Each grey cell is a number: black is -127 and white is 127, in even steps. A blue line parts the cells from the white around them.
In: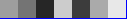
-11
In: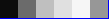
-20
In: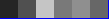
-47
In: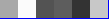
123
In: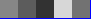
-35
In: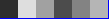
94
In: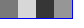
87
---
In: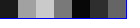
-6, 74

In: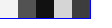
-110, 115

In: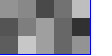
31, 71

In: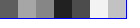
-94, 115

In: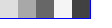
-24, 117

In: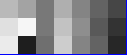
66, 118

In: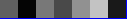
-54, 67
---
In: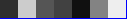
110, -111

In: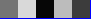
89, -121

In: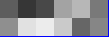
108, -73

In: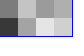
101, -71

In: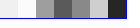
123, -89

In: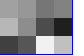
113, -96

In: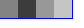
69, -67

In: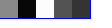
124, -120

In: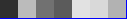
98, -80

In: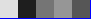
96, -97
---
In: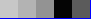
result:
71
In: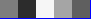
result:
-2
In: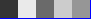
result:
-75
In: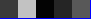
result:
-69
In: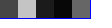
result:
-57
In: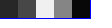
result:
-88
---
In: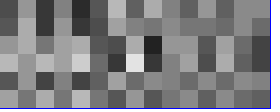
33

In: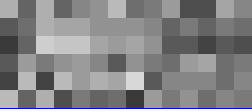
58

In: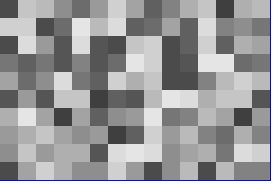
-52

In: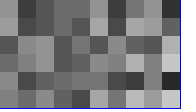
0

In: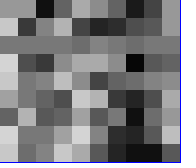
72

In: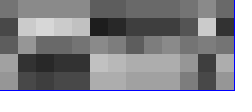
22
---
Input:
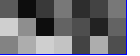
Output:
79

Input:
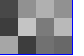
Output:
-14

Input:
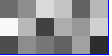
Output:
-8

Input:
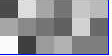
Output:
27

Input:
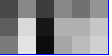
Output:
-115

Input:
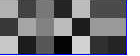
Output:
-40

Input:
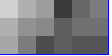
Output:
-51

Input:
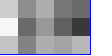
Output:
46

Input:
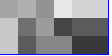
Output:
6
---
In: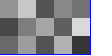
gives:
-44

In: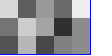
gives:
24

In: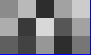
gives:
-82

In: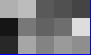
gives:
-38

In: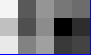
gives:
21

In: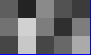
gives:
10
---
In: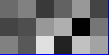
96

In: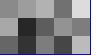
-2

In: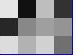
81

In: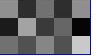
6

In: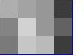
58

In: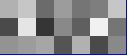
38

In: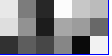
-56

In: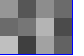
34
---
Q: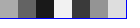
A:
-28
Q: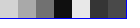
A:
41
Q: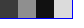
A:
15
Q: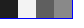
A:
115
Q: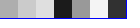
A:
75
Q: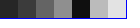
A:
-68
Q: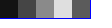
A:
-58
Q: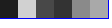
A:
81
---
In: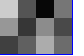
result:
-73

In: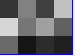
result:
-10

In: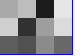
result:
-78

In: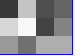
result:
120

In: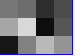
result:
88

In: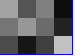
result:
23

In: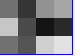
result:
-53

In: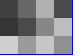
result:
-53
